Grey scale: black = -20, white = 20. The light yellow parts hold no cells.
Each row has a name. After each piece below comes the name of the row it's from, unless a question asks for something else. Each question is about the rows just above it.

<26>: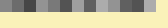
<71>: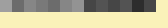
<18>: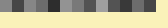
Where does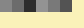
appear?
<18>
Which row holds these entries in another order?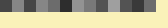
<18>
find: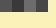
<18>
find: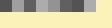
<26>
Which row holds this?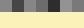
<18>
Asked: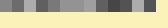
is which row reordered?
<26>

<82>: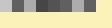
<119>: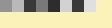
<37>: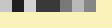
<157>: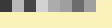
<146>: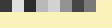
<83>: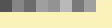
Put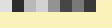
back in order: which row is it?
<146>
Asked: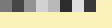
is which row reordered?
<146>

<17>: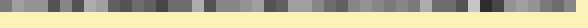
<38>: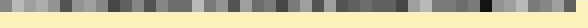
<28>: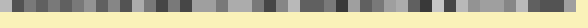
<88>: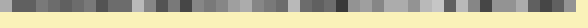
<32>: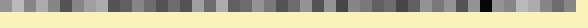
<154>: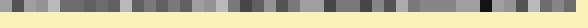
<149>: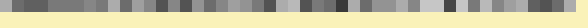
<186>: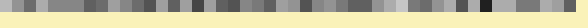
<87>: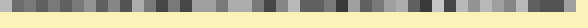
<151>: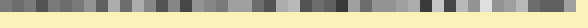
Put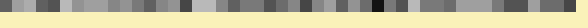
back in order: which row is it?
<38>
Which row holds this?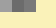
<38>

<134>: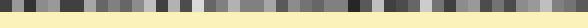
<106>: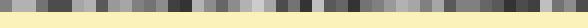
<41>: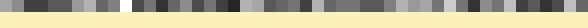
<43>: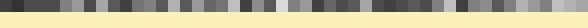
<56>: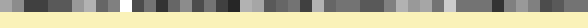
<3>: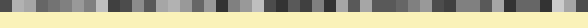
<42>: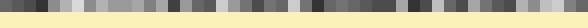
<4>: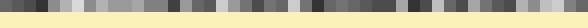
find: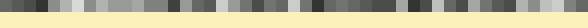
<4>
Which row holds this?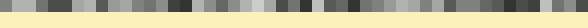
<106>
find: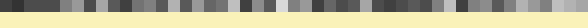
<43>
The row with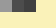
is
<3>
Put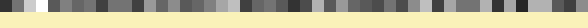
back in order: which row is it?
<41>
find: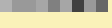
<42>

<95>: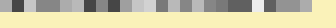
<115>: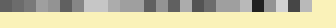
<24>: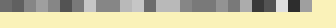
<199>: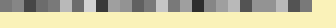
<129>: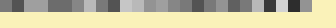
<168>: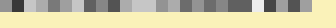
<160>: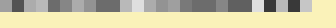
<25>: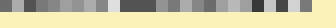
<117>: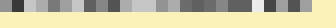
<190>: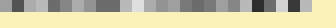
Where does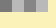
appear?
<95>
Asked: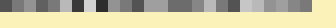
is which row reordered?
<129>

